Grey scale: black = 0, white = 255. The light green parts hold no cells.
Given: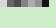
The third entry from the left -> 76
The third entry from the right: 174
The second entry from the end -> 145

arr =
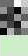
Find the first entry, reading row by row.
108
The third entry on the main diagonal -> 150
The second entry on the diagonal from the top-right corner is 8
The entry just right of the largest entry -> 204
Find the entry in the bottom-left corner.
8
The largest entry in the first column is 150

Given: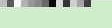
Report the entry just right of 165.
64
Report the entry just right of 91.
248

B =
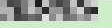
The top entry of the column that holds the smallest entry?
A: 29
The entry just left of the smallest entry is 178
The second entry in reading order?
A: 70
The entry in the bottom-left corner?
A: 123
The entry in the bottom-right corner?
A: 208
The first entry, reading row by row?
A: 163
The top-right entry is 208
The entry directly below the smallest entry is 151
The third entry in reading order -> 82
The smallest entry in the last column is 43
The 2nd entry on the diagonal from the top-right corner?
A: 70
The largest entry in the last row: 223

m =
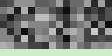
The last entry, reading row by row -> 146
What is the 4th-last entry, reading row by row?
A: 94
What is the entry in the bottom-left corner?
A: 174
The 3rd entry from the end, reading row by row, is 146
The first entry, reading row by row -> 67
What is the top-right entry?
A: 41
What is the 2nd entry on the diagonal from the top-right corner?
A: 41
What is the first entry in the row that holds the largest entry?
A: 133
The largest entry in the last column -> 174
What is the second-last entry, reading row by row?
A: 133
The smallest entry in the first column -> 53
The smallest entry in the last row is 53
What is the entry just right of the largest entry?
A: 53
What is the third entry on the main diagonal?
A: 80
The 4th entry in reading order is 146
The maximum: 201
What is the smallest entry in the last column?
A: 14
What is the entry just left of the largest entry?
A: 67
